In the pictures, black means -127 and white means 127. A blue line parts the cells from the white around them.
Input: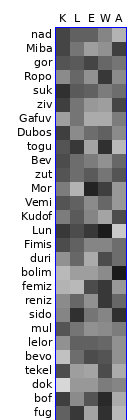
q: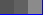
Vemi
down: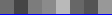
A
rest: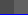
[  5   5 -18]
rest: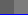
[-18]

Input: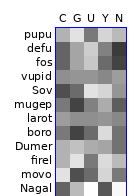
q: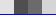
movo
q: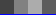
mugep
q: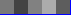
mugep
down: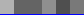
C

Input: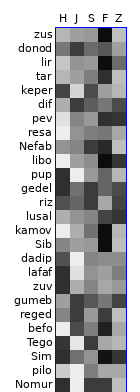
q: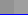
lafaf
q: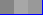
zuv
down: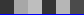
Z
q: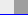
libo

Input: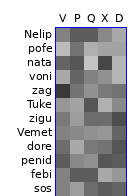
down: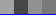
X
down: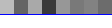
V
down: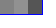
Q

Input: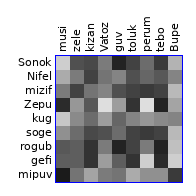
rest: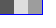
[-76  94 -92  36]
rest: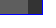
[ 29 -33 -76  78 -84  78]
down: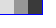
perum
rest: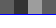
[-76  78 -84  78]
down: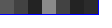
tebo
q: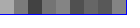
Nifel
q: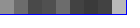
soge

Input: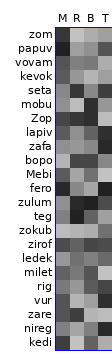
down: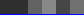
B
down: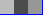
M

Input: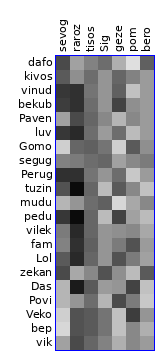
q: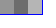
Povi
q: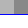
Paven
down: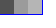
Sig
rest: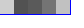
[-66  21]
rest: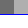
[ 95 -31]

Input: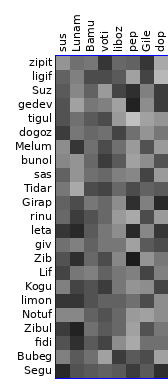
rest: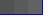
[-37 -67 -37 -80]
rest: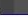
[-67  -8  20  13 -59]
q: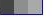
fidi
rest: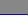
[-29 -45 -23  26  33  13]
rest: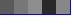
[-73]

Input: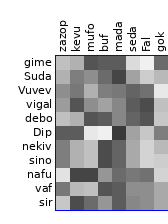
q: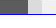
gime
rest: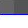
[71]
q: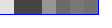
nafu
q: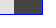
nafu
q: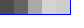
sino
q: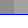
vigal

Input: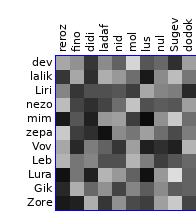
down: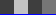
mol
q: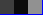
mim
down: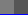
Sugev

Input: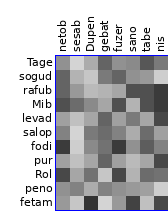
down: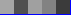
fuzer
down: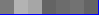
gebat
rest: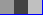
[-55]
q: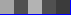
Mib
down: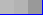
sano

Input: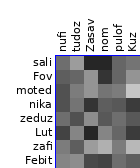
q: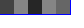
Lut
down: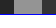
Zasav

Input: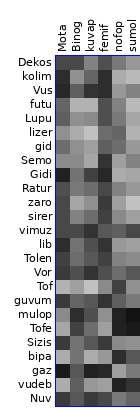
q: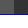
guvum
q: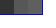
vimuz
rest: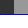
[31]

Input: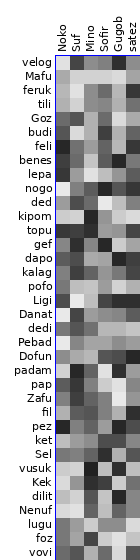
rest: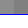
[-80  13]
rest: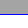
[13 28]
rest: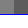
[-88 -42 -72]
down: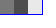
Noko
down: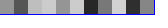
Gugob
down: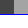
satez
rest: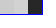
[21 76 90]

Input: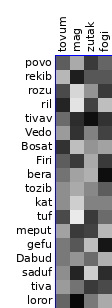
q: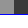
rozu
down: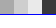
mag
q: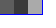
Firi

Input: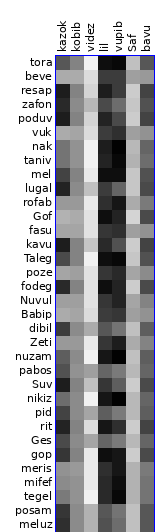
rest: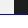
[-125   56  -26]
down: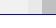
videz
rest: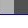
[-18  64 -40]
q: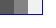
tora

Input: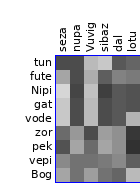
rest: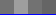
[58]
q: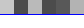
vode
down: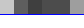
sibaz
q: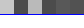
gat

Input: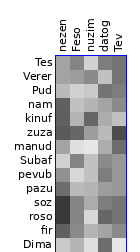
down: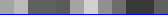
nezen
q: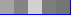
Tes
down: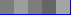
datog
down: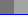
datog

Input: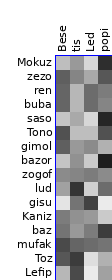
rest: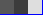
[49]
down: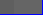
Bese
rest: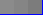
[11]
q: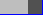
Tono
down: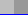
tis
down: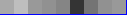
tis

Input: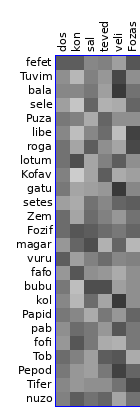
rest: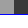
[-13]
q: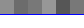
pab
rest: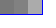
[-26  15  15]
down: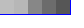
kon
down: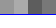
teved
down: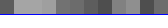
sal

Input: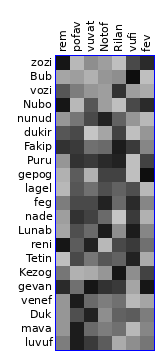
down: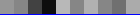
fev
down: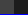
Rilan

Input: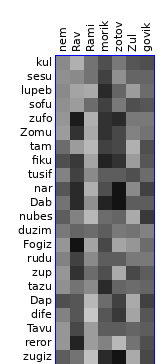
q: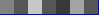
dife
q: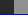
Dab
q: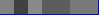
rudu
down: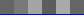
zotov
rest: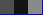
[-62]

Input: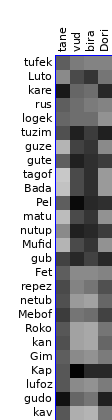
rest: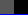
[-87 -87]
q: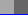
kan

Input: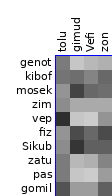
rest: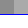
[42 42]
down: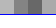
Vefi
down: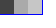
gimud
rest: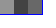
[-17]
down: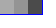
zon

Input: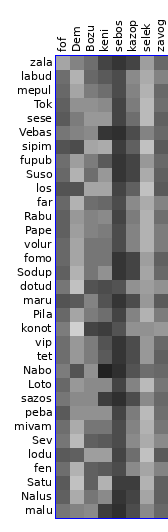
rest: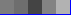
[-3]
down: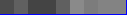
kazop
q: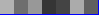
Suso
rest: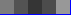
[-23]
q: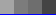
Pila

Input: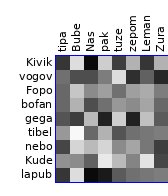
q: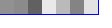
Kude
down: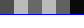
Nas
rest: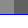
[105  58   4  99 -57]
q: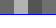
tibel
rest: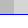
[ 11  37  -8 -65]
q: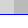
nebo

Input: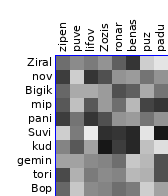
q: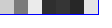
Suvi
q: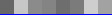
Bop
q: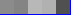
tori
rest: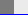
[ -80  -74  -88  100 -104]
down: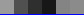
Zozis
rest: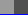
[-32  42 -11]

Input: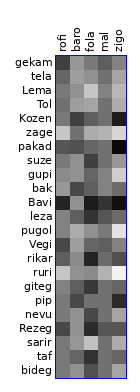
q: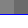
bak
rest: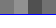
[36]

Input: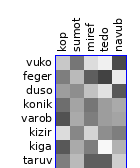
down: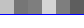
miref
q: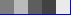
feger
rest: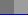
[42]
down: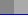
sumot
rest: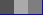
[29 36]

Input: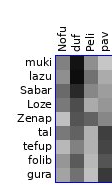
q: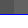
Zenap
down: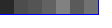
duf

